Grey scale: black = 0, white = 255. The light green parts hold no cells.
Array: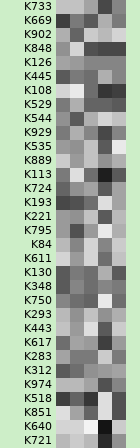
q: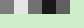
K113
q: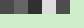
K518

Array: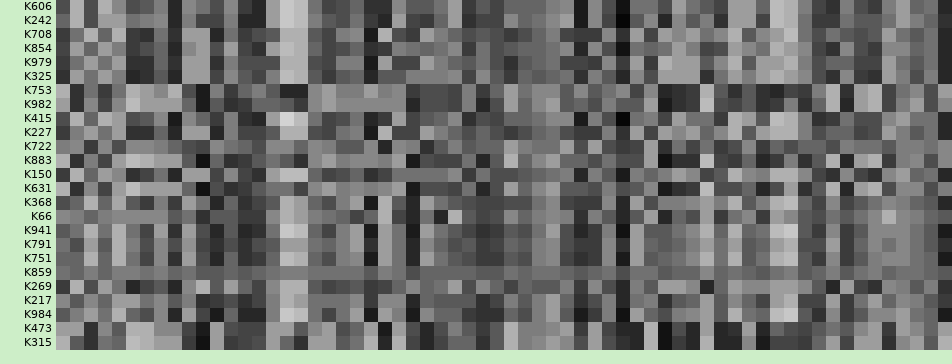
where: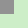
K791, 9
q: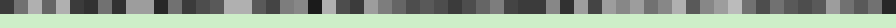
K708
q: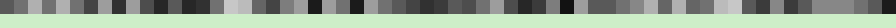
K941
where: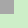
K368, 4
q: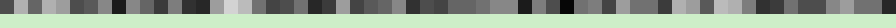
K415
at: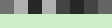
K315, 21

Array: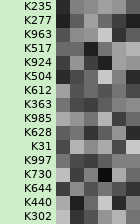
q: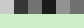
K730
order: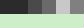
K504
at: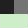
K517, 2
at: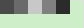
K504, 1
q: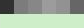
K235

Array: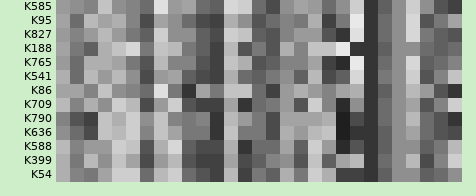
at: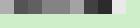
K765, 13
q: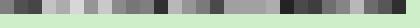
K790
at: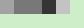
K636, 8

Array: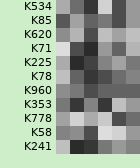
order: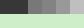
K353
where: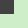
K225, 2
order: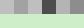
K620
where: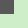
K85, 0
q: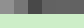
K960
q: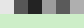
K71
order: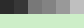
K241

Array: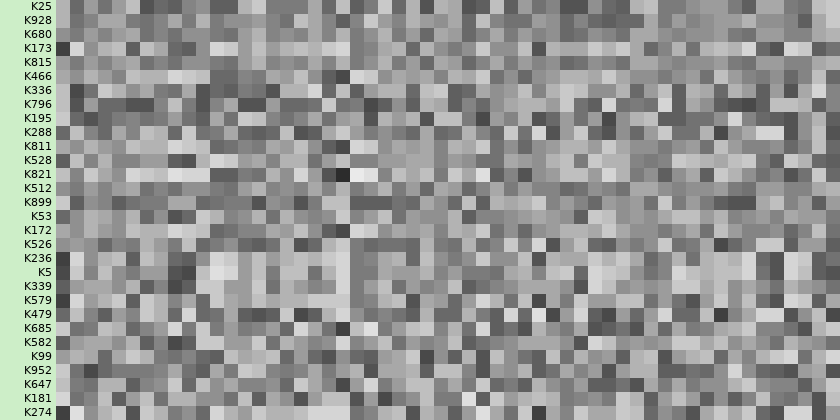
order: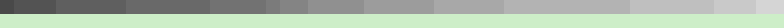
K99
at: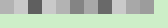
K579, 3
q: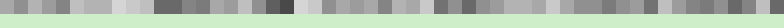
K466

